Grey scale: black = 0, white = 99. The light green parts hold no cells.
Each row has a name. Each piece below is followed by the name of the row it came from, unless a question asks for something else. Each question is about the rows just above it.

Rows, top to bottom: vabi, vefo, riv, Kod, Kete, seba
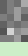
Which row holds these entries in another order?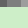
vefo
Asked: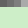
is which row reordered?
vabi
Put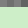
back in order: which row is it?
Kod
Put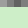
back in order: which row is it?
vefo

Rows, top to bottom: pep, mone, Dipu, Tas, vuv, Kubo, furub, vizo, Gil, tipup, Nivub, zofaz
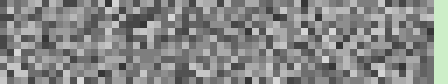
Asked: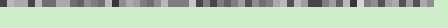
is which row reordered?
pep
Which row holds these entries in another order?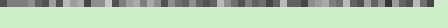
Kubo
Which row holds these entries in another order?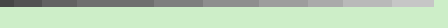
mone
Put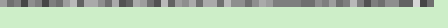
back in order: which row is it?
vizo

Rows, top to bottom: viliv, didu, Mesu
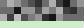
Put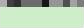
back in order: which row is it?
didu
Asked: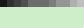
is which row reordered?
Mesu
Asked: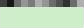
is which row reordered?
viliv

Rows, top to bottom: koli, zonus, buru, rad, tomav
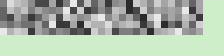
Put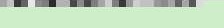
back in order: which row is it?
koli
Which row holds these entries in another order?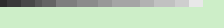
tomav
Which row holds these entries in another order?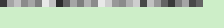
buru
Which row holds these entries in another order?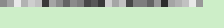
tomav
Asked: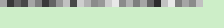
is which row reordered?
buru
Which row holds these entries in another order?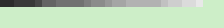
rad
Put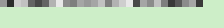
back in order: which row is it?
tomav

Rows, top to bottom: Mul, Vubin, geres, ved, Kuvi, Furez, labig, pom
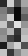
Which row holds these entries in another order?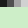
labig
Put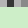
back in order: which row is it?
Kuvi

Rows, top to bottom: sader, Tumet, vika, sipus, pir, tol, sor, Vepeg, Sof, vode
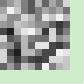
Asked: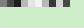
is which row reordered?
pir
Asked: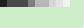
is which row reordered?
Vepeg
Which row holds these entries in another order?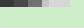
Sof
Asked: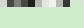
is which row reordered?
pir

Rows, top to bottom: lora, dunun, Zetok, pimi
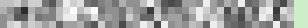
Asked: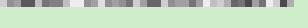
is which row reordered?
Zetok
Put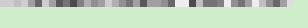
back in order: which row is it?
Zetok
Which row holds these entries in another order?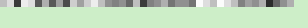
dunun
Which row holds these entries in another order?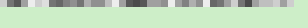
lora
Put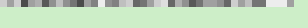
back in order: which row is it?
Zetok
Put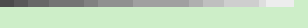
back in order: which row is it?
Zetok
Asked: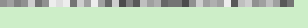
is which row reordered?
lora

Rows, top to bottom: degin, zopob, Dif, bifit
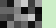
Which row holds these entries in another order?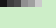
Dif
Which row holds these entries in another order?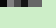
bifit
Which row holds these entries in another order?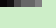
bifit
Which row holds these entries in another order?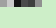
Dif
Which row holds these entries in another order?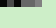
zopob

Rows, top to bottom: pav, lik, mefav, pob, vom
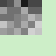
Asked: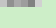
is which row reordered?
vom
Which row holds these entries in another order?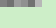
mefav
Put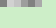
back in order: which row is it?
pob
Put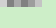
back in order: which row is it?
pob

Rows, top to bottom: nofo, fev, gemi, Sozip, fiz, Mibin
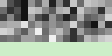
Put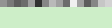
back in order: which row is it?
fiz
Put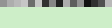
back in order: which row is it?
nofo

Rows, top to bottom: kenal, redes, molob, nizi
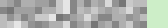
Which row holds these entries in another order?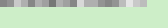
nizi
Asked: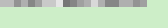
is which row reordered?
molob
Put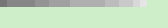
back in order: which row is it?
molob
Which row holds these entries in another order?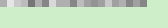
kenal
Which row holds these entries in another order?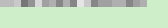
kenal
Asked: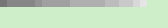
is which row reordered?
kenal

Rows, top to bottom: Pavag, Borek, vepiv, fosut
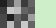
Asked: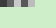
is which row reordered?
Borek
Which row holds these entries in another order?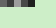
Pavag
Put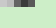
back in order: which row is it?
Borek
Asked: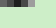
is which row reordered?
vepiv
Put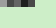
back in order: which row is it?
vepiv

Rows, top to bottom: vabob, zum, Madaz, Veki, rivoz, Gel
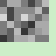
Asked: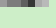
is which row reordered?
rivoz
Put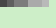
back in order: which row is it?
vabob
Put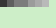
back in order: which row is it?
rivoz

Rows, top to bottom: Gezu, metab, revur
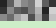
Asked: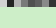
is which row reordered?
metab
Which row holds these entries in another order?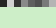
metab

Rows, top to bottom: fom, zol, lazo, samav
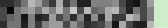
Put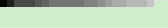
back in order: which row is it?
zol
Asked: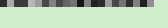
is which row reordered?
lazo

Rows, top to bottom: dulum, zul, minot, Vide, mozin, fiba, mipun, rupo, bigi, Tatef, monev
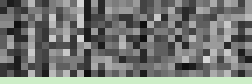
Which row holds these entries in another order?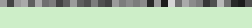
dulum
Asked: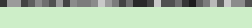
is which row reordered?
minot
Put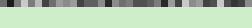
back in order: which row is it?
rupo
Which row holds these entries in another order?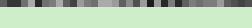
zul
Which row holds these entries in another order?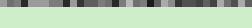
mipun
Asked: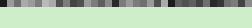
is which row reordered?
mozin

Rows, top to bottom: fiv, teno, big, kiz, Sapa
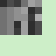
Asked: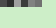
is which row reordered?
Sapa
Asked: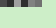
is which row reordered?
kiz
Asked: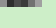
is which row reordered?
fiv
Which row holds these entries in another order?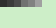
Sapa

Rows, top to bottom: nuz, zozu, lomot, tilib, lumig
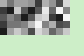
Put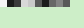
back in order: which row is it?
lomot
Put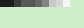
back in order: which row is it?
lomot

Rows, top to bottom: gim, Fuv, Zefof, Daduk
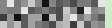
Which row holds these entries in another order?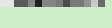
Fuv
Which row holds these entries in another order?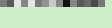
gim

